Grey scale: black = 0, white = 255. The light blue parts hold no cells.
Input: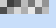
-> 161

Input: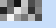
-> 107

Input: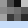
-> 124

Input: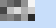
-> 190

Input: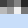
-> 156

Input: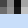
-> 148

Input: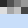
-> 166

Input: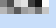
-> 144

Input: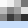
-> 132

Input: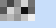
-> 212
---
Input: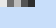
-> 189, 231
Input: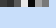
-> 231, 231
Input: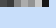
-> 172, 200
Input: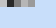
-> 127, 195
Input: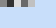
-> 220, 220
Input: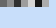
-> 157, 213
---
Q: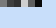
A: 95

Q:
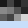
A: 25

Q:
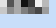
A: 240

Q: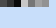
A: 161

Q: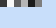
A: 27

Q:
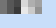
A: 175

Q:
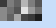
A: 125

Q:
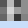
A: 70

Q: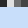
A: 110

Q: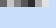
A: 172
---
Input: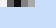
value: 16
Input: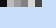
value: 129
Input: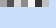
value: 244
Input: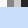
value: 135
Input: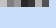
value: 56
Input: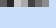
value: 66
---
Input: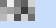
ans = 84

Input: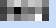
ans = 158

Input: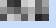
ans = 188

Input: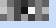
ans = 60

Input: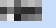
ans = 102

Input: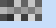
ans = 61
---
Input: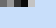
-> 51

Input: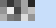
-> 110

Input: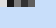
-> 125

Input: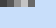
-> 149

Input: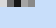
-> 22

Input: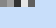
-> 50
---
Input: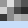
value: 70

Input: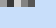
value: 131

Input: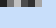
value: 77

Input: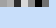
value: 112

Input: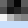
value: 35

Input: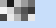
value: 70
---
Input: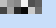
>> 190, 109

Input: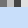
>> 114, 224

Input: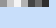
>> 149, 45

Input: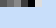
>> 87, 221

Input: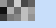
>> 148, 148

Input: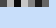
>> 72, 101
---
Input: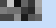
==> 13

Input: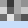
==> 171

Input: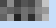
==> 61

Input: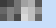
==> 116

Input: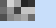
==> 168

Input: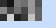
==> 123

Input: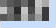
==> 74

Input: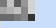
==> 92

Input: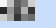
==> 94
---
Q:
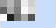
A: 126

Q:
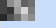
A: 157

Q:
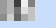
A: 113

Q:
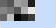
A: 86

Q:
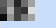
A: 65

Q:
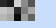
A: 41
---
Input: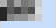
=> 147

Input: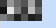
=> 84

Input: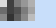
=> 93

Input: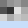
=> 171

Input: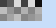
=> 134

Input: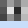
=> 144

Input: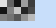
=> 86

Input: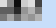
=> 165

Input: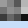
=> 102
